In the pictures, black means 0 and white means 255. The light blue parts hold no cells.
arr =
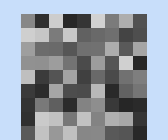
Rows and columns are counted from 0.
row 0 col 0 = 135
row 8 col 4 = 135
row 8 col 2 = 152
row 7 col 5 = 131
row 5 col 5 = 184
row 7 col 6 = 176
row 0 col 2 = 205
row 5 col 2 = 166
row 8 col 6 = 89
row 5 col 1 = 44
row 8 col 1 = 194
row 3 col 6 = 85
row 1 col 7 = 68
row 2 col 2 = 106
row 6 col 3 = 43
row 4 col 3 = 163
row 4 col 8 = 126
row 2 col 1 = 108
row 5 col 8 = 117
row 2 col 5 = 113
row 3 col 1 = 144
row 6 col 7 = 38
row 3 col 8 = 39
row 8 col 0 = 90
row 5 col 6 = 41

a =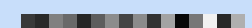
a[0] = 57
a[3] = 105
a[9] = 50
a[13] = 241
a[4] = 38

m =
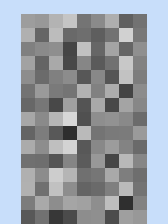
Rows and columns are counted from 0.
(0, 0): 157
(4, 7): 194
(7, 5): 142
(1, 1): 101
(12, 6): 127
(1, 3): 105
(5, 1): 154
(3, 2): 169
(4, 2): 128
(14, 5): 143
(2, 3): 69
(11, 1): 140
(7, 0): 167
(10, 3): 133
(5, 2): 122
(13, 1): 169
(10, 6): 70
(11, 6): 169
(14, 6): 76
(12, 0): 177
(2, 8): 143
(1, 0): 176
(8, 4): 186
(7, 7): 137
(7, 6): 146
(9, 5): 136
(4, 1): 107
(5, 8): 140
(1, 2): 188
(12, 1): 112
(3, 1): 100

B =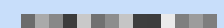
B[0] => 108
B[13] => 126
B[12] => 156
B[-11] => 60
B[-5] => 61

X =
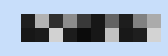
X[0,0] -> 31
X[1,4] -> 11
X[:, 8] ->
[129, 30]
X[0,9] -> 171
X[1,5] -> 23
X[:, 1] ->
[178, 27]

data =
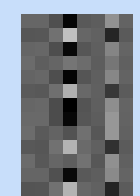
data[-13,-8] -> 102
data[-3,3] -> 94
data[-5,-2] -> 151
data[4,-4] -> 85
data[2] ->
[101, 103, 78, 8, 86, 95, 133, 100]
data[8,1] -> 90
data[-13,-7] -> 102
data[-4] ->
[88, 86, 113, 179, 106, 96, 49, 91]
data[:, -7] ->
[102, 87, 103, 94, 103, 88, 104, 105, 90, 86, 88, 101, 85]
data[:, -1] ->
[99, 90, 100, 96, 99, 91, 100, 99, 97, 91, 96, 100, 91]
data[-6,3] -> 7
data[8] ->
[108, 90, 99, 82, 112, 87, 151, 97]
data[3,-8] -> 107
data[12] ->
[84, 85, 113, 179, 103, 97, 36, 91]
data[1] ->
[86, 87, 113, 192, 102, 97, 37, 90]
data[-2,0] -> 101
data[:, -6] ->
[79, 113, 78, 101, 78, 111, 76, 76, 99, 113, 102, 80, 113]
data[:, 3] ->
[6, 192, 8, 117, 4, 176, 0, 7, 82, 179, 94, 9, 179]
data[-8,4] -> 104
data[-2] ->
[101, 101, 80, 9, 89, 94, 138, 100]
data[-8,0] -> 90
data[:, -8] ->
[102, 86, 101, 107, 100, 90, 102, 105, 108, 88, 107, 101, 84]
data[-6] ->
[105, 105, 76, 7, 86, 93, 151, 99]
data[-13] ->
[102, 102, 79, 6, 89, 93, 145, 99]

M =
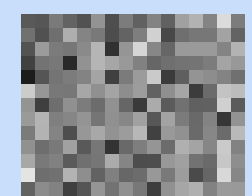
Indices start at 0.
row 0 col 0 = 89
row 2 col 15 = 179
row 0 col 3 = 99
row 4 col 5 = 164
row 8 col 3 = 78
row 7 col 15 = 147
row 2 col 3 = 119
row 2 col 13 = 154
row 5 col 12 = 60
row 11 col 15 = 135
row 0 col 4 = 82
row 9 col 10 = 108
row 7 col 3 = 134
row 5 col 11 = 166
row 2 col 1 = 155
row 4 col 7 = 123
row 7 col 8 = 161
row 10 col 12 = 114
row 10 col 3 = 91
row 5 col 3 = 119
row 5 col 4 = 167
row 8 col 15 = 185
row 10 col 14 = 199
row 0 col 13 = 132
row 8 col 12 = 106
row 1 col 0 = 113
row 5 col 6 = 164
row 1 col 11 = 111
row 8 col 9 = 65
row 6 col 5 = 108
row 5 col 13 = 107
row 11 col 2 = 113
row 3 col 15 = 152
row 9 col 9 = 149
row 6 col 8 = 58
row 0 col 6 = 78

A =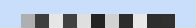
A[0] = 175
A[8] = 232
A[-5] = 209

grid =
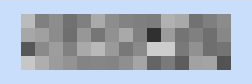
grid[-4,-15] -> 187
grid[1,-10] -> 118
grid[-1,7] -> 143
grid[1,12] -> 128
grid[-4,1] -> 128
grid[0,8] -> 127
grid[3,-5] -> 122
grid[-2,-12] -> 129
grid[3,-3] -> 162
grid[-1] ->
[199, 174, 156, 147, 132, 134, 132, 143, 165, 101, 122, 93, 162, 164, 83]
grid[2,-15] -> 87
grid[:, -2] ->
[127, 111, 111, 164]
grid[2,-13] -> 157
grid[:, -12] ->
[113, 111, 129, 147]
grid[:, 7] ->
[131, 169, 120, 143]
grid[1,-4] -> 116
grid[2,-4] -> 121

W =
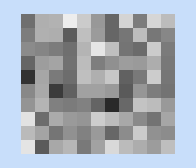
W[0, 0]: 111
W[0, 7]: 212
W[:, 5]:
[152, 155, 230, 126, 175, 161, 100, 205, 154, 162]
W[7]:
[226, 108, 171, 154, 149, 205, 188, 168, 138, 115, 166]
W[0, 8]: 124
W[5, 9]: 125
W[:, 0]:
[111, 125, 139, 101, 50, 136, 148, 226, 186, 228]
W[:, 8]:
[124, 189, 107, 154, 121, 150, 195, 138, 203, 173]
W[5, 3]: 97
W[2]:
[139, 133, 124, 111, 180, 230, 191, 116, 107, 203, 123]
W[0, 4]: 203
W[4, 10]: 118
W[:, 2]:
[178, 174, 124, 164, 122, 59, 128, 171, 117, 168]
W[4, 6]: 199
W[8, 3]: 145
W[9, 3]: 182
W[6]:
[148, 180, 128, 123, 129, 100, 41, 104, 195, 188, 153]
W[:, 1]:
[175, 176, 133, 157, 166, 169, 180, 108, 164, 91]
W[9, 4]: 121
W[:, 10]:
[188, 135, 123, 120, 118, 115, 153, 166, 140, 190]
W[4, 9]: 204
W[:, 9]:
[214, 119, 203, 173, 204, 125, 188, 115, 145, 156]
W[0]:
[111, 175, 178, 237, 203, 152, 102, 212, 124, 214, 188]
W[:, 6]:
[102, 102, 191, 144, 199, 153, 41, 188, 103, 217]
